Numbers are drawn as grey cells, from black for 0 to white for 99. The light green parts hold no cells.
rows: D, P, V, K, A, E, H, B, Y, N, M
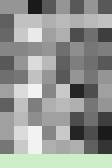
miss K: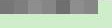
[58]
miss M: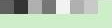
[65]
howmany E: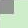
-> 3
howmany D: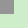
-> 4
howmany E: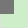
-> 2
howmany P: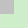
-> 3

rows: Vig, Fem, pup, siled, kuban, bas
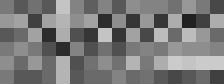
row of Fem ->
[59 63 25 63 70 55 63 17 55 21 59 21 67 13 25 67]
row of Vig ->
[47 34 44 34 76 51 37 51 34 55 51 51 44 59 47 28]
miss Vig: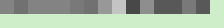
[37]

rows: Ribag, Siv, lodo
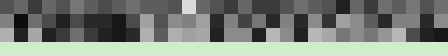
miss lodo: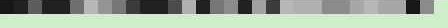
[16]
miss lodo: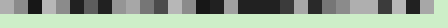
[43]
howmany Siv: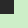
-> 7
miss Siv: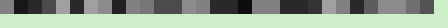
[26]
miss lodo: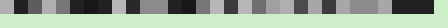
[58]
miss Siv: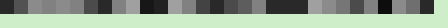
[20]

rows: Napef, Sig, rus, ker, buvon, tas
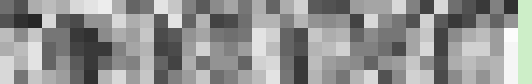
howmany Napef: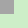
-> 3
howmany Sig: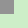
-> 6
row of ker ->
[67 73 88 39 46 26 22 22 50 64 70 26 29 61 81 57 50 61 88 73 39 32 70 73
 81 50 50 43 29 64 84 26 64 81 81 61 95]
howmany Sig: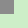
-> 2

